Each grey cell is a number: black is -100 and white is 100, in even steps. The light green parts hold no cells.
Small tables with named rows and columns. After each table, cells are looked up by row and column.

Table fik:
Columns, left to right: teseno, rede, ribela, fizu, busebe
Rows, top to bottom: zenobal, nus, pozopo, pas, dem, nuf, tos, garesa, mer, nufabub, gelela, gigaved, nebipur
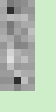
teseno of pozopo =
35
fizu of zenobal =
11
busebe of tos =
23
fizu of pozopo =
48
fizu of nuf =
27
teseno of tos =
18
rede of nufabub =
49
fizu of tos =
6
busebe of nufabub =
24

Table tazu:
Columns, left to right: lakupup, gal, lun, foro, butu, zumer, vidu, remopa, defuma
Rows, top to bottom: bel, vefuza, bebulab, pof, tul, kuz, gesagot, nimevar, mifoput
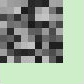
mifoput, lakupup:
-68
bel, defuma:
26
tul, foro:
28
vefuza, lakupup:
25
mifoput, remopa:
-29
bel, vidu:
-72
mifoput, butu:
44
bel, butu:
-69

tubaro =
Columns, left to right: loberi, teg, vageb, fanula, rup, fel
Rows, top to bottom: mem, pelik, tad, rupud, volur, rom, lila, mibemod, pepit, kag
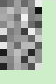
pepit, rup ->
40
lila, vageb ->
-14
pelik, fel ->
-86
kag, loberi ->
-73
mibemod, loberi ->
-78
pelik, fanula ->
44
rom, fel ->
62
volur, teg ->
-3
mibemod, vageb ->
49
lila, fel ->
-27
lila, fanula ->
45
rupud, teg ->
40
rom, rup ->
-20
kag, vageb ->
34
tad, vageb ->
-12
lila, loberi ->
80
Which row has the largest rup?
volur

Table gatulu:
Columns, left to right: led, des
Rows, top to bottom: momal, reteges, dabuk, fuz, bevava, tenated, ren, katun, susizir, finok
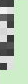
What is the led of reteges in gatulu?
89
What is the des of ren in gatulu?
-35
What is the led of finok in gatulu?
-53
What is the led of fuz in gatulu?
75
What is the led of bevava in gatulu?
67
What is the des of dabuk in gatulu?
-40
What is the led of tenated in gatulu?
75
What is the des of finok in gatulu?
75
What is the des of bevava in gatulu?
75
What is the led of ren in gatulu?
-39
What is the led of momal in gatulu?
-46
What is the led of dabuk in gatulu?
-23
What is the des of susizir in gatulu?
77
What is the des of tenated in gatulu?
-57
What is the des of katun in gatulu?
-52
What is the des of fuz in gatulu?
-50
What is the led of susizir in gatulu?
76
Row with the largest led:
reteges

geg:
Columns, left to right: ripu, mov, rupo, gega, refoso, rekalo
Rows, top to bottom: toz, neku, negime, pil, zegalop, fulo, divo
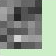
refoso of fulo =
21
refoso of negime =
-32
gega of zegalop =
-26
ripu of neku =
29
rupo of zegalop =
-30
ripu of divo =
11
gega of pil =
-6
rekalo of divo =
-14
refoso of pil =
14
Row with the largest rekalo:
fulo

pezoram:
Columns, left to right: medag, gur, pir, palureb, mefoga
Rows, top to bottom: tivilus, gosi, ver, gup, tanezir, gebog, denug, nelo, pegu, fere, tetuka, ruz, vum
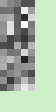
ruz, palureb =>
48
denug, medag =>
-39
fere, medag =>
37
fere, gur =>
-19
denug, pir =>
35
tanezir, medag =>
17
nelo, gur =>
-10
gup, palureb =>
96
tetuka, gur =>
4
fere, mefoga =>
18
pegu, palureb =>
-74
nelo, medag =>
18
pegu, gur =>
51
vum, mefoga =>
61
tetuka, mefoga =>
-40
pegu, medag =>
33
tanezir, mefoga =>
6
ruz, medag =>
15
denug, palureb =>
-31
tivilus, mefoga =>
-33

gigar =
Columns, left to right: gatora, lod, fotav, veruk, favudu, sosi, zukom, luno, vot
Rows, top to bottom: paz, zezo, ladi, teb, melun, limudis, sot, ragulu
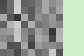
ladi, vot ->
-17
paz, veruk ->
-25
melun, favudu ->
-13
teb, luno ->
16
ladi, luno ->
21
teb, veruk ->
-27
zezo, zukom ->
30
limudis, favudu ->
-31
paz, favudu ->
-19
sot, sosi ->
21
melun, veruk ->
7
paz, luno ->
9
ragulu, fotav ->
-41
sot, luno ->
11

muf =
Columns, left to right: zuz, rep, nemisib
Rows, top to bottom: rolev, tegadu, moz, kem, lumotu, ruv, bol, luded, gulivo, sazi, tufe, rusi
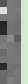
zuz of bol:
-1
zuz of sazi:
-67
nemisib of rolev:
-8
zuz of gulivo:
-8
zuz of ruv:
-7
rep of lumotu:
-9
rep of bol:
-6
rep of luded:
-3
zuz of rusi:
-18
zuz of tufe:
-16
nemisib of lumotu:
-11
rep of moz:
-5
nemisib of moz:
-10
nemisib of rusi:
-8
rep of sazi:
-9
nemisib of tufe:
-7
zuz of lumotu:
-67

